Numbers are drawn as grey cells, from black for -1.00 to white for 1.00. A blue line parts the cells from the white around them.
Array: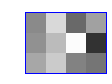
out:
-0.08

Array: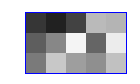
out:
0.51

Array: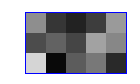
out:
-0.68

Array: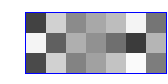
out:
-0.02

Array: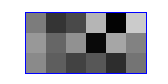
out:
-0.09

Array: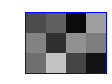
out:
-0.85

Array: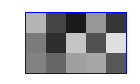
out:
-0.32
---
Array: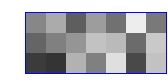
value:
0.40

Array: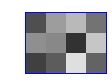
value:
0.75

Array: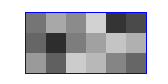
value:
0.60

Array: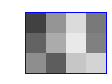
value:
0.55

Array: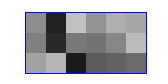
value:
-0.80

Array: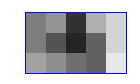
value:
-0.13

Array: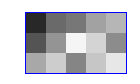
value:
0.04

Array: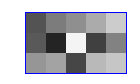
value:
-0.45

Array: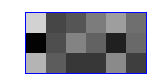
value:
-0.57

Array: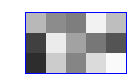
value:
0.04
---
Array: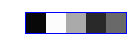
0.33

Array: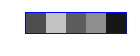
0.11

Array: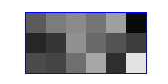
0.31

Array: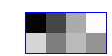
0.67

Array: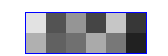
0.55

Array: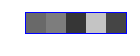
-0.02

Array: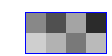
0.46

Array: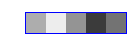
0.36

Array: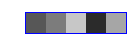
0.30

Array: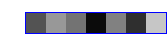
0.19
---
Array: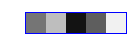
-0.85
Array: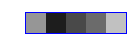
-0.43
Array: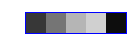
0.42
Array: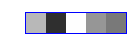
0.99
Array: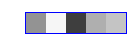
-0.51
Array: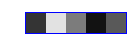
-0.03
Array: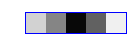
-0.94
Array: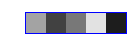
-0.06
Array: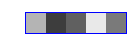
-0.25
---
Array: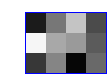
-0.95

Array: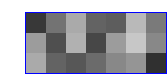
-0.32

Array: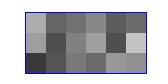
-0.05

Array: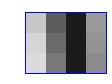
-0.79

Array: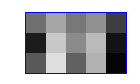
-0.24

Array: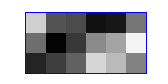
-0.24

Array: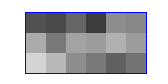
0.11

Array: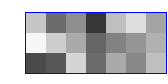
0.67
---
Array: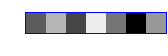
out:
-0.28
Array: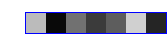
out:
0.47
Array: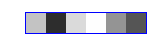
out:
0.53
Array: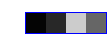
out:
-0.97
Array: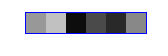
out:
0.19
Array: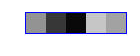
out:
0.15
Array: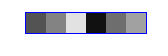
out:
-0.35
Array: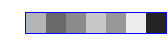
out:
0.41
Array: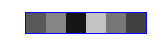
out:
-0.30
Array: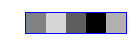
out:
0.02
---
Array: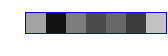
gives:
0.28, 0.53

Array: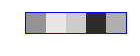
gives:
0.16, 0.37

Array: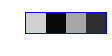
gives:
0.64, -0.64

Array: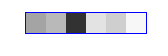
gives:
0.29, 0.94

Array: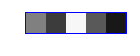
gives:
0.00, -0.81

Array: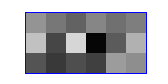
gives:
0.16, 0.11

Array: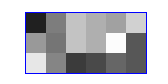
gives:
-0.75, -0.32

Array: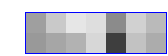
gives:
0.25, 0.35

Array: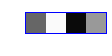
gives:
-0.20, 0.20
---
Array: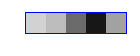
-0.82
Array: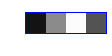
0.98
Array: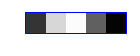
-0.25
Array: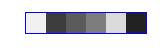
0.72
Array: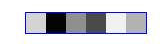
0.89
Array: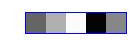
-0.97
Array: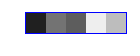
0.87
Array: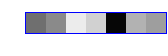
0.40
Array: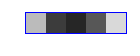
-0.32
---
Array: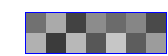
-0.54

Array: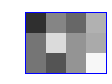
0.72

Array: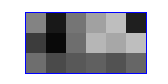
-0.93

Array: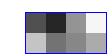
-0.10

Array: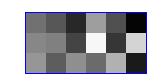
0.00

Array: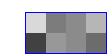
0.19

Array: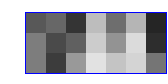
-0.42

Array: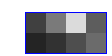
-0.61

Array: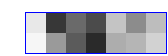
0.21
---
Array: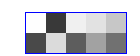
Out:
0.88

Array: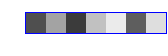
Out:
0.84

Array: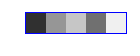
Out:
0.55

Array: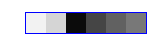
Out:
-0.46

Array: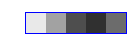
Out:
-0.39

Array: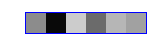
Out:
-0.16
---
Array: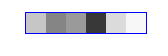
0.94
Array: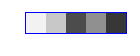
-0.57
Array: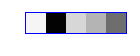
-0.14
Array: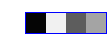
0.29
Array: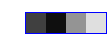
0.75
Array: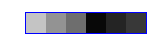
-0.56
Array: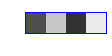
0.84
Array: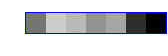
-0.99
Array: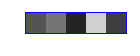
-0.51
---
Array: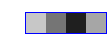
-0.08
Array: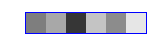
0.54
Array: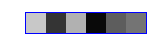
-0.93
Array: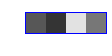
-0.59
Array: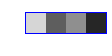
-0.26
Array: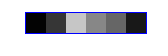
0.06
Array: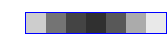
-0.31
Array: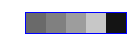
0.23
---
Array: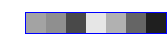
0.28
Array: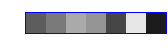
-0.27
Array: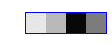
0.81
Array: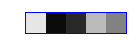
0.80
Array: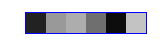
-0.73
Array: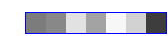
-0.03
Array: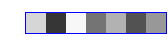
0.68
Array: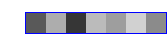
-0.30
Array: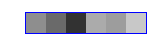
0.11
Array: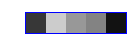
-0.57
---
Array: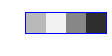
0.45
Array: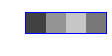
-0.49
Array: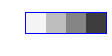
0.91
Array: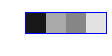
-0.81
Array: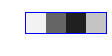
0.90
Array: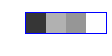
-0.58
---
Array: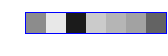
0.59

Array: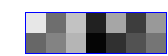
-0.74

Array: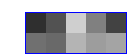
0.00

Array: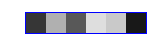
0.74

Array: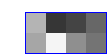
-0.19

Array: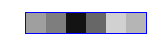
-0.19
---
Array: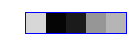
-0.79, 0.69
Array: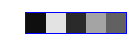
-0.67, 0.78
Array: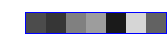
0.23, 0.68
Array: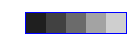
-0.16, 0.62
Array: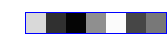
0.12, 0.97
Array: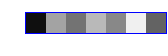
0.45, 0.88
